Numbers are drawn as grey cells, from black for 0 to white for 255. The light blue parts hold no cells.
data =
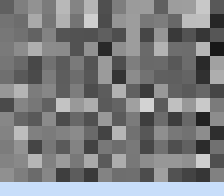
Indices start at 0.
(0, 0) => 96
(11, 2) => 182
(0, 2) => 146
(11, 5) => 120
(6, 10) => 59
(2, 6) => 81
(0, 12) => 157
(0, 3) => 123
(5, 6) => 87
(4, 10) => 105
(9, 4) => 130
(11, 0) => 131
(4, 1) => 105
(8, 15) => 141
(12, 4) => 62
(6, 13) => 90
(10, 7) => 120
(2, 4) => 84
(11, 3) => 129
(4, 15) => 161
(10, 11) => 113
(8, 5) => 104
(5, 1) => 89
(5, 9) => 140
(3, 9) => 157
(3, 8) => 143
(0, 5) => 132
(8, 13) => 104
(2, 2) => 98
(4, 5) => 122
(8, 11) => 108
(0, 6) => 181
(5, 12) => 95
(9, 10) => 87

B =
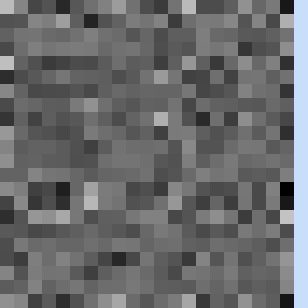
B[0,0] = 187
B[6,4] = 76
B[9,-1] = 47
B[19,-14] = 94
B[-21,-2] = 73
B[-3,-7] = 115
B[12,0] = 99
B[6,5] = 84
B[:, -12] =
[113, 124, 85, 116, 92, 89, 98, 86, 99, 86, 109, 116, 106, 71, 81, 119, 77, 117, 72, 118, 120, 107]
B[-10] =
[99, 99, 132, 117, 115, 103, 91, 101, 103, 106, 113, 78, 84, 106, 127, 116, 119, 89, 93, 88, 126]
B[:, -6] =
[76, 121, 105, 118, 57, 111, 77, 97, 111, 81, 83, 109, 116, 74, 101, 142, 89, 110, 85, 106, 100, 98]
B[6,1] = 99
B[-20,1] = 115
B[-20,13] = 94
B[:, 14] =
[76, 122, 126, 125, 95, 69, 70, 108, 42, 94, 83, 94, 127, 83, 62, 123, 74, 93, 132, 115, 110, 56]
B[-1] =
[144, 134, 64, 90, 46, 80, 112, 142, 167, 107, 86, 108, 123, 166, 56, 98, 85, 146, 107, 93, 21]
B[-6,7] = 94
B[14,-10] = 112
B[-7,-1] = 195
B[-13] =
[152, 105, 85, 81, 72, 81, 122, 110, 103, 86, 97, 64, 122, 123, 94, 81, 92, 112, 91, 116, 47]
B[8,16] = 61
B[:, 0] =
[187, 82, 97, 73, 191, 45, 135, 74, 53, 152, 132, 143, 99, 138, 67, 46, 89, 77, 76, 132, 92, 144]
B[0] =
[187, 133, 70, 83, 40, 87, 112, 129, 156, 113, 77, 59, 115, 186, 76, 76, 94, 145, 103, 121, 24]
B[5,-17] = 118
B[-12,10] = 108
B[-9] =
[138, 126, 64, 72, 31, 103, 162, 123, 119, 71, 79, 59, 135, 119, 83, 74, 78, 118, 73, 128, 1]
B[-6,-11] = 104
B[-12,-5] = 107
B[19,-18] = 115
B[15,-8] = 84
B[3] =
[73, 109, 127, 117, 121, 123, 121, 105, 113, 116, 103, 78, 90, 84, 125, 118, 126, 54, 78, 84, 142]

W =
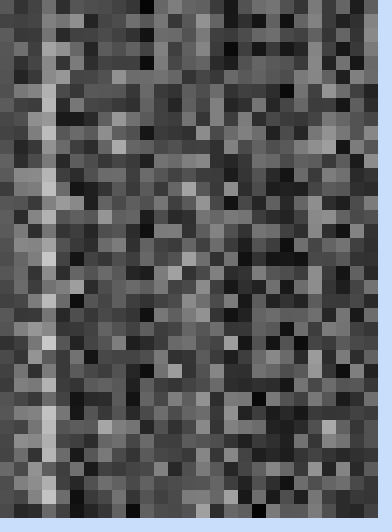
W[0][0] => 87
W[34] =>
[77, 128, 141, 175, 64, 39, 81, 110, 97, 73, 97, 71, 76, 82, 84, 101, 62, 34, 80, 46, 18, 109, 79, 101, 110, 73, 54]
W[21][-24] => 186
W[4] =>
[85, 49, 69, 136, 52, 123, 46, 67, 63, 63, 12, 123, 71, 92, 100, 42, 29, 82, 101, 89, 83, 58, 135, 35, 114, 23, 104]
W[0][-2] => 29
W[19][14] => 73
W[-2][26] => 53
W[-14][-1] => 54
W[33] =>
[105, 74, 146, 93, 62, 112, 26, 65, 58, 68, 72, 129, 40, 79, 122, 89, 38, 69, 96, 134, 103, 57, 147, 36, 132, 41, 91]
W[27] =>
[59, 127, 121, 178, 60, 52, 90, 97, 88, 32, 93, 61, 53, 67, 76, 106, 45, 41, 48, 44, 22, 116, 72, 108, 84, 87, 55]
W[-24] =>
[60, 119, 125, 191, 107, 21, 31, 52, 87, 58, 90, 57, 102, 163, 87, 57, 140, 45, 76, 29, 33, 31, 69, 91, 86, 47, 43]
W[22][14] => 146
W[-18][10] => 29
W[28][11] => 71
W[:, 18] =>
[109, 20, 102, 22, 101, 98, 61, 117, 45, 109, 98, 110, 83, 76, 37, 61, 116, 83, 51, 125, 34, 92, 100, 96, 82, 105, 113, 48, 9, 61, 108, 58, 30, 96, 80, 110, 4]
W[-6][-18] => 70
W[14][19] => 96
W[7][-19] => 57
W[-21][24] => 18
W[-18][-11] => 44
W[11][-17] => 32
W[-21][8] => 84
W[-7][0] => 75
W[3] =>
[86, 111, 63, 164, 144, 103, 37, 92, 79, 97, 67, 129, 63, 96, 133, 59, 10, 63, 22, 59, 23, 38, 132, 65, 23, 57, 122]
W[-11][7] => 61
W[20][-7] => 24
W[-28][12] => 54
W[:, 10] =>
[5, 87, 18, 67, 12, 108, 105, 98, 90, 22, 94, 32, 107, 90, 80, 28, 15, 98, 103, 29, 93, 51, 16, 94, 42, 78, 14, 93, 100, 74, 37, 106, 90, 72, 97, 84, 96]
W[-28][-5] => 119
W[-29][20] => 59
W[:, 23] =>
[59, 59, 53, 65, 35, 97, 148, 61, 119, 146, 158, 58, 125, 91, 45, 142, 46, 100, 72, 59, 53, 58, 38, 123, 59, 44, 53, 108, 86, 53, 169, 131, 52, 36, 101, 62, 79]
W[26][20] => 78

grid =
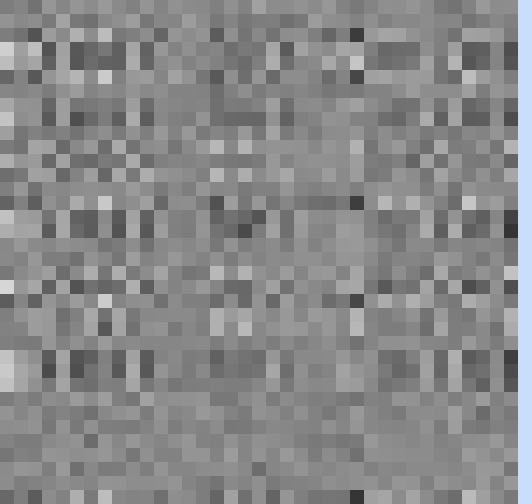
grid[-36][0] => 125
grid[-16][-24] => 138
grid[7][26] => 140
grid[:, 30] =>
[139, 140, 138, 142, 161, 154, 141, 145, 171, 122, 111, 159, 117, 125, 147, 162, 171, 137, 128, 109, 164, 157, 115, 110, 134, 157, 161, 155, 130, 140, 145, 140, 140, 138, 128, 140]
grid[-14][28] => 134
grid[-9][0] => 193
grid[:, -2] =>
[140, 135, 151, 133, 132, 145, 149, 134, 141, 148, 118, 138, 127, 137, 156, 134, 146, 132, 140, 134, 145, 140, 135, 114, 124, 138, 139, 144, 128, 132, 129, 152, 138, 151, 132, 138]
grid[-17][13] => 117
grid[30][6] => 144
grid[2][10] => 141
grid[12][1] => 120
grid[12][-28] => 121
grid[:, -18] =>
[140, 126, 115, 166, 173, 106, 133, 158, 145, 163, 147, 152, 152, 129, 117, 152, 161, 139, 139, 137, 160, 104, 136, 145, 125, 150, 166, 151, 124, 141, 136, 141, 134, 134, 122, 100]
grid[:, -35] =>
[114, 141, 83, 190, 165, 88, 137, 145, 147, 129, 164, 154, 161, 114, 94, 154, 164, 138, 151, 147, 166, 98, 157, 156, 122, 143, 154, 145, 124, 144, 146, 124, 126, 146, 130, 92]
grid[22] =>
[127, 146, 157, 153, 112, 128, 168, 114, 166, 120, 136, 137, 138, 138, 130, 175, 155, 166, 146, 136, 152, 135, 154, 150, 137, 179, 131, 125, 134, 146, 115, 153, 124, 119, 149, 135, 178]
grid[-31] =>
[102, 131, 88, 149, 165, 180, 140, 203, 129, 152, 155, 133, 162, 147, 118, 89, 143, 110, 149, 106, 141, 141, 131, 108, 132, 71, 160, 163, 151, 155, 154, 117, 106, 189, 156, 145, 125]
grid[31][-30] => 149
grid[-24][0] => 110
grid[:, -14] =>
[151, 142, 102, 139, 168, 108, 119, 132, 146, 140, 149, 144, 156, 134, 108, 138, 131, 142, 136, 152, 131, 108, 150, 151, 142, 138, 132, 137, 129, 120, 144, 125, 140, 134, 143, 118]
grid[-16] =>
[214, 151, 166, 96, 163, 83, 113, 101, 109, 175, 94, 144, 131, 138, 152, 133, 106, 104, 138, 160, 114, 145, 137, 131, 164, 167, 119, 89, 119, 113, 164, 107, 167, 77, 97, 145, 79]
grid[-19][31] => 121
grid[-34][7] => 188
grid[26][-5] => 169
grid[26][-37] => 201
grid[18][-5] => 146
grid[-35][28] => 137
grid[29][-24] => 137
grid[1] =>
[147, 137, 141, 122, 163, 120, 113, 136, 143, 157, 119, 135, 133, 156, 140, 120, 132, 119, 125, 126, 112, 120, 156, 142, 140, 131, 143, 129, 137, 136, 140, 133, 134, 116, 125, 135, 128]
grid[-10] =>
[201, 167, 154, 75, 156, 79, 113, 131, 88, 171, 88, 148, 135, 123, 137, 109, 118, 112, 116, 166, 110, 144, 127, 132, 162, 149, 141, 122, 103, 112, 161, 103, 169, 104, 112, 139, 76]
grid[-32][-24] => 130
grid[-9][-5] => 163
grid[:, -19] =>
[161, 125, 136, 117, 127, 149, 123, 130, 103, 120, 144, 123, 139, 129, 151, 85, 124, 134, 131, 146, 138, 147, 146, 136, 136, 109, 116, 135, 145, 146, 129, 144, 147, 109, 143, 143]
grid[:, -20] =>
[130, 119, 116, 121, 108, 110, 142, 122, 104, 152, 178, 118, 173, 122, 119, 104, 74, 125, 141, 178, 104, 105, 166, 184, 126, 115, 112, 125, 137, 123, 121, 133, 133, 137, 132, 112]
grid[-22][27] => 182
